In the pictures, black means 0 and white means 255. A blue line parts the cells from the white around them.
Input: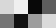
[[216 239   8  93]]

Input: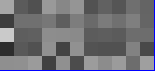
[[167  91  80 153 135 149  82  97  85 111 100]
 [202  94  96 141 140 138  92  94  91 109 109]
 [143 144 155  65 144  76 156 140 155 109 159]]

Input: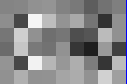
[[132 134 145 148 130 121  93 114 127]
 [118 207 145 111 118  78  85 187 145]
 [148  71 242 182 151 174 125  53 188]]

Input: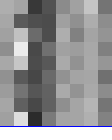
[[174 164  56  82 139 161 196 116]
 [161 193 107  77 174 129 164 148]
 [168 198  76  88 170 146 169 150]
 [156 116  86  98 170 147 169 140]
 [160 221  43 122 164 165 176 130]]

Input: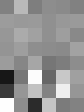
[[129 185 126 141 138 129]
 [151 171 161 144 158 137]
 [156 134 166 118 125 141]
 [ 58 150 193 131 239 150]]

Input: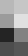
[[184 198]
 [ 36 130]]
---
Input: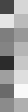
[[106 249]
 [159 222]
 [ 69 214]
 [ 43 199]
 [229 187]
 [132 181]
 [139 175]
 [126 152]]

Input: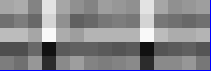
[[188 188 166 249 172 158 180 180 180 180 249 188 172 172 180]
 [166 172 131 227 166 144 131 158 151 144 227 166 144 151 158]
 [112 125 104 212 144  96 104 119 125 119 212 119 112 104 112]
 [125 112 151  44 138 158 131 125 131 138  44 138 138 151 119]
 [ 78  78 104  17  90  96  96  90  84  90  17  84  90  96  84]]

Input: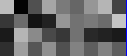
[[ 26 181 138  73  55 114  41  34  26]
 [ 47 158  86 144  80 130  94 130  94]
 [ 55 108  19  34 150 114 122 108 197]
 [189   3  80 166 122 102 150 181  67]]

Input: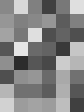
[[ 86 230 106  99  57 198]
 [136 216 128  64 120 223]
 [210 156 163 156 190  64]
 [ 79 143 150 106 169 113]
 [150 128 136 150  92 128]
 [163 120 223  79  99  79]
 [182 113 113  92 175  86]
 [143  44  86  72 204 182]]

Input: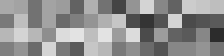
[[183 212 183 142 220 227 190 227 156 220  75 156  98  90 135  44]
 [121 190 114 163 106 127 148 176 198  75  52  83 212  75  83  90]
 [169 163 114 163 156  98 176 114  68 148 212 135  98 204 198 190]
 [127 148 106 212 121  90 198 183 121 142 106  83 135 135 148 114]]

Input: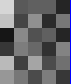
[[ 22 137  81  96  37]
 [ 55 125 104  49 131]
 [151 119  75 125  55]
 [214  89  96  96  37]
 [194  69 144  43 119]
 [186  63 165  75 112]]

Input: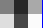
[[222  71 251]
 [127  39 169]]

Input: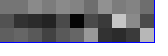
[[117 117 138 124 138 131 110 145 124 131 110]
 [ 95 102  89  66  89 102 153  50  43  58 183]
 [ 82  50  43  35  74   5  74  58 198 138  74]]

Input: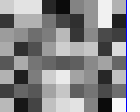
[[206 227 227  39  11 131 149 241 178]
 [ 54 178 178 117  68  47 149 241  31]
 [ 87 171 117 102  87  95 137 163 102]
 [156 143 110 125 185  54 137  74  62]
 [ 62 102  87 163 198  95 117  74 110]
 [171  47  80 156 206 185 198  54 219]
 [178  31 125 206 235 163 143  39 192]
 [185  23  68 192 219 227 131  11 247]]
